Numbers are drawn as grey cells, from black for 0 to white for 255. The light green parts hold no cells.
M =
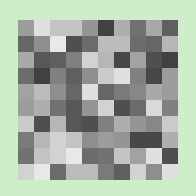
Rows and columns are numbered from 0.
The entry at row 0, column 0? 156
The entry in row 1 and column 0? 102
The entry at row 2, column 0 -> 168
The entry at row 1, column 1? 142
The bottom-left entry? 210
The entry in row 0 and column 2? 196
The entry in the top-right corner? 95
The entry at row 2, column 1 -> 87
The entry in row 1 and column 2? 232
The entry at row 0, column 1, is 224
